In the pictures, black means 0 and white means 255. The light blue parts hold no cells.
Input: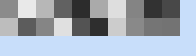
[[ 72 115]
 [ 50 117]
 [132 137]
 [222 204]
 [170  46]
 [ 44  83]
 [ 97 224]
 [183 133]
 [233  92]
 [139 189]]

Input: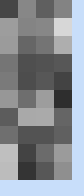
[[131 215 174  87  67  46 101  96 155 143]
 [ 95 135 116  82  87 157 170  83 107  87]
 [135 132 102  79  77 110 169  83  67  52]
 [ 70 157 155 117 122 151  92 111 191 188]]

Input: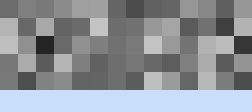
[[150 179  55 148  77]
 [ 95  63 188  91 124]
 [135 113 178 171 184]
 [151  90 115 128 102]
 [101 165 153  93 155]
 [ 97 152 195 104 191]
 [ 76 113 122 119  92]
 [101 109 113 110 110]
 [160 195 127  97 100]
 [159 107 144 127  99]
 [139 100 105 181 138]
 [121 168  36  91 130]
 [128 104 144 171  78]
 [108 180 191 119 120]]

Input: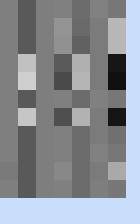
[[119 183 183  22  15 119  21 112 119 169 119]
 [129 123 123 123 123 128 123 123 129 123 126]
 [108 106  97 176 181 108 178 108 108 108 108]
 [128 148 145  90  74 128  79 128 128 136 128]
 [126 126 126 126 126 126 126 126 126 126 126]
 [ 89  89  89 193 207  89 198  89  89  89  89]
 [127 127 127 127 127 127 127 127 127 122 127]]

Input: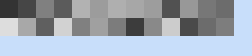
[[108 125]
 [119 108]
 [152  74]
 [ 81 204]
 [157 137]
 [167  60]
 [175 124]
 [156 160]
 [178 128]
 [ 91 210]
 [128  95]
 [ 70 168]
 [ 51 221]]

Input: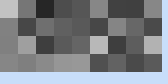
[[135  74 178  90]
 [ 64 103  93  74]
 [ 65 133  62  98]
 [135  71 184  80]
 [ 86  89 101 152]
 [ 77  96  90 150]
 [ 38 111  62 138]
 [118  71 159 127]
 [194 129 128 134]]

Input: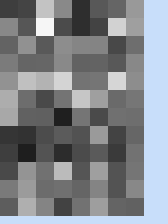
[[153 159 110 136 141 118 110 102 114 117 136  97]
 [101 210  72  88 214 106 112  67  58  83  83 100]
 [ 88  67 132  99 117 159  74 154  90 159 132 158]
 [ 46  46 133  98 115 198 117  82  75  85 101 114]
 [137  75 141 137 212 116  31  91  44 187 112  66]
 [195 246  89 102 179  73  96  76  83 113 108 132]
 [ 68  86 145 101 192 109  97  50  30 148 155 175]
 [ 62 136  99 123 146 173 168  53  62  73 122  93]]

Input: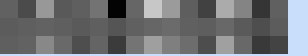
[[ 96  92  67]
 [ 53  78  57]
 [132  90 104]
 [171 104 160]
 [ 65  94  77]
 [ 94  96 109]
 [155 107 127]
 [199 102 159]
 [102  96 116]
 [  3  85  59]
 [115  95 100]
 [ 95  90  78]
 [ 89  95 105]
 [152  98 136]
 [ 75  95  98]
 [ 97  92  95]]

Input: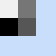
[[118  86]
 [240   0]]
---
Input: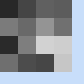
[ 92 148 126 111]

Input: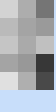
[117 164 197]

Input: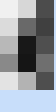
[ 76 105 184]

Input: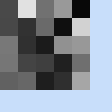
[ 8 15 27 68 97]

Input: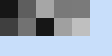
[122 160]

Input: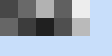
[237  79]
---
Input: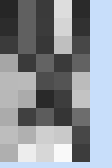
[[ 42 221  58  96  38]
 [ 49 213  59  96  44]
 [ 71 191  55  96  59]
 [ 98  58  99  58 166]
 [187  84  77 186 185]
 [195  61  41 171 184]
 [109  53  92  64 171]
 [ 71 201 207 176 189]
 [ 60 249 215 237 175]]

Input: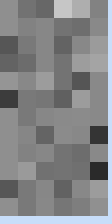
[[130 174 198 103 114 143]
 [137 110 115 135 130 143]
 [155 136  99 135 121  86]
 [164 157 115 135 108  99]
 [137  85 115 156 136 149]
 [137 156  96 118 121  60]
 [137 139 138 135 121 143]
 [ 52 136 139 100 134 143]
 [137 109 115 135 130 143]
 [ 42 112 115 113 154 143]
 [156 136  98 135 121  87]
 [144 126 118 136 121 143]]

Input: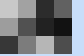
[[ 97  44 162 200]
 [ 18  34  81 157]
 [ 77 182 124  55]]

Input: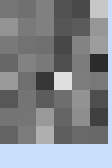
[[199  73  82 128 112 117]
 [150  91  86 128 122 147]
 [157 131  71 111 114 121]
 [ 43 123  78 121 130 103]
 [120 125 223  55 111 153]
 [ 78 146 110  92 116  87]
 [ 64 142 101 153 117 116]
 [104 105  93 175 123  99]]

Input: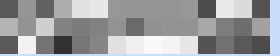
[[ 83 219 232  76 151 149 149 149 151 231 226 174  98 149  89]
 [161 110 125 168 147 147 145 106 146 130 124 131 207 147 180]
 [ 76  89 113  84 230 244 249 239 225 133 118  49 115 242  89]]

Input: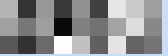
[[158 201 229  64 145  58 152  51 181]
 [136 220 163 114 128  10 158 119 160]
 [117 100 228  96 192 254 106  50  88]]

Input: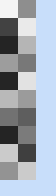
[[142 244]
 [234  66]
 [181  36]
 [120 157]
 [226  37]
 [155 185]
 [ 94 114]
 [123  36]
 [ 63 203]
 [203 147]]

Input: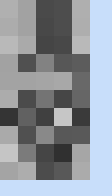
[[175  77  74 162 176]
 [174  77  72 162 172]
 [185  72  69 170 185]
 [ 92  87 130  80 162]
 [104 168 165 163 163]
 [102  70 116  75 172]
 [ 58 198  64  97  52]
 [ 89  88 137  80 170]
 [166  48  69 123 197]
 [171  88  76 173 164]]
